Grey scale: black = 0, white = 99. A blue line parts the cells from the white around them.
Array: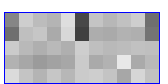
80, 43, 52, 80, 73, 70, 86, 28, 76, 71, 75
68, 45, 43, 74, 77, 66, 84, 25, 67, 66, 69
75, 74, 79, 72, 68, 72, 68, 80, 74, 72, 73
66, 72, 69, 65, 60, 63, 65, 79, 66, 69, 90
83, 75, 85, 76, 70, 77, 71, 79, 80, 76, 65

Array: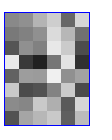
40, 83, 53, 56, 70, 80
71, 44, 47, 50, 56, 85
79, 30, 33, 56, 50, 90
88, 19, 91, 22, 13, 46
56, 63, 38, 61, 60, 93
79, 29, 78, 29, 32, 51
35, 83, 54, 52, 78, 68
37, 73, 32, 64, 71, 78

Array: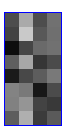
30, 44, 30, 66
34, 43, 26, 78
41, 44, 5, 27
21, 29, 37, 65
36, 47, 10, 28
9, 29, 51, 47
26, 22, 50, 58
23, 35, 36, 68

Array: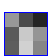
29, 14, 59
78, 58, 35
81, 52, 36

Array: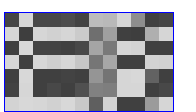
25, 27, 27, 83, 28, 28, 30, 26, 73, 72, 83, 55
68, 83, 83, 24, 83, 81, 83, 79, 43, 62, 25, 24
25, 25, 25, 84, 26, 26, 25, 28, 64, 47, 83, 82
82, 81, 83, 25, 83, 80, 83, 77, 46, 65, 25, 25
38, 25, 25, 84, 25, 25, 26, 25, 58, 45, 83, 84
25, 28, 26, 83, 25, 28, 25, 31, 50, 49, 83, 83
60, 83, 82, 84, 83, 81, 84, 78, 37, 82, 25, 25

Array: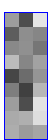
30, 89, 61
55, 52, 36
56, 46, 53
52, 63, 73
42, 58, 27
25, 71, 49
30, 88, 61
68, 86, 66
60, 64, 67

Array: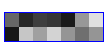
59, 87, 40, 15, 24, 21, 10
43, 58, 9, 77, 62, 82, 58

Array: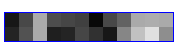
67, 66, 9, 28, 66, 30, 27, 25, 3, 28, 38, 66
87, 55, 14, 32, 66, 12, 14, 27, 19, 9, 52, 75
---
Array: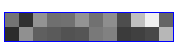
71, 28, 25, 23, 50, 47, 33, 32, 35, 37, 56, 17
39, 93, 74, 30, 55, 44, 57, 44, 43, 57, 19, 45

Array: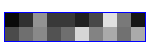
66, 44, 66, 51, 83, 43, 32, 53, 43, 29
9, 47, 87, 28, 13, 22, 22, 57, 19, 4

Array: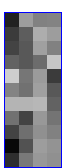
56, 59, 47, 18
57, 61, 32, 3
50, 56, 43, 26
45, 59, 26, 44
38, 71, 70, 70
34, 62, 44, 51
23, 60, 46, 80
77, 42, 34, 38
50, 62, 34, 26
61, 67, 36, 23
51, 50, 61, 13

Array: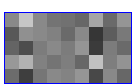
40, 53, 28, 58, 51, 53, 46, 24, 42
57, 49, 75, 40, 49, 45, 50, 69, 59
41, 48, 23, 58, 48, 53, 48, 30, 39
47, 36, 21, 53, 41, 50, 53, 56, 34
58, 41, 64, 40, 44, 45, 53, 77, 53

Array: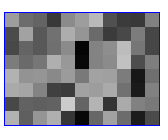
29, 11, 42, 63, 40, 3, 21, 68, 58, 37, 69
47, 50, 66, 20, 70, 39, 79, 38, 37, 38, 28
50, 10, 44, 66, 61, 63, 23, 25, 51, 64, 66
43, 9, 48, 62, 63, 47, 60, 53, 58, 57, 69
49, 30, 75, 54, 51, 3, 59, 68, 46, 41, 48
27, 46, 73, 55, 51, 2, 54, 43, 34, 39, 28
27, 48, 28, 23, 41, 58, 67, 44, 34, 63, 29
50, 22, 23, 31, 72, 61, 54, 22, 39, 42, 61

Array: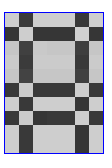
80, 21, 80, 80, 80, 22, 80
80, 21, 80, 80, 80, 22, 80
22, 80, 22, 22, 21, 79, 22
80, 21, 80, 80, 80, 22, 80
22, 80, 22, 22, 22, 79, 22
77, 25, 77, 77, 77, 26, 77
79, 22, 79, 79, 79, 23, 79
77, 24, 77, 77, 78, 25, 77
21, 81, 21, 21, 21, 80, 21
80, 22, 80, 80, 80, 23, 80
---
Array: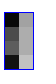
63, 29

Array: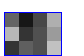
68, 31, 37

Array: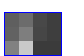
24, 27, 78

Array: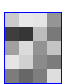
58, 73, 85, 89

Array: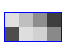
24, 81

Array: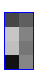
37, 77

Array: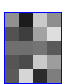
55, 63, 43, 33
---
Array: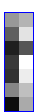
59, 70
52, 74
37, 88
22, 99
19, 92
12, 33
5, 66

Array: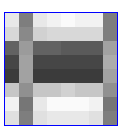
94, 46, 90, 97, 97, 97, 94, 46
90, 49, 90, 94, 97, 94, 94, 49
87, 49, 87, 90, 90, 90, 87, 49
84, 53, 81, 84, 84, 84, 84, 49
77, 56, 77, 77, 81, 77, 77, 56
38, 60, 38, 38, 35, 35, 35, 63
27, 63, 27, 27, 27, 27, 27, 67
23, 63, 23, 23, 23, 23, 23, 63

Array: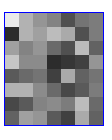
91, 69, 58, 51, 31, 45, 48
77, 54, 54, 17, 21, 25, 58
69, 69, 54, 41, 28, 35, 48
62, 51, 58, 41, 31, 73, 38
38, 62, 58, 35, 25, 66, 38
35, 41, 45, 25, 66, 38, 45
28, 35, 51, 54, 48, 73, 41
17, 69, 62, 73, 66, 31, 48

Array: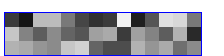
77, 51, 36, 54, 39, 33, 62, 66, 23, 62, 51, 36, 69, 16
69, 66, 58, 54, 77, 81, 39, 30, 30, 69, 58, 66, 43, 54
23, 8, 73, 73, 47, 27, 19, 23, 94, 12, 33, 87, 84, 47

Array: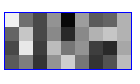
93, 43, 28, 57, 3, 61, 35, 39, 69
39, 77, 28, 53, 16, 53, 69, 77, 69
35, 49, 20, 57, 80, 46, 20, 32, 73
28, 90, 24, 73, 46, 57, 24, 16, 65

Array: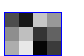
67, 90, 2, 23
55, 74, 20, 38
30, 9, 77, 59

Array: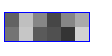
45, 77, 35, 31, 20, 81
38, 74, 52, 27, 52, 66

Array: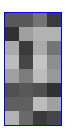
73, 27, 76, 55
69, 41, 23, 27
66, 23, 66, 45
62, 48, 73, 59
37, 37, 73, 62
34, 34, 45, 23
31, 34, 31, 19
19, 62, 69, 69
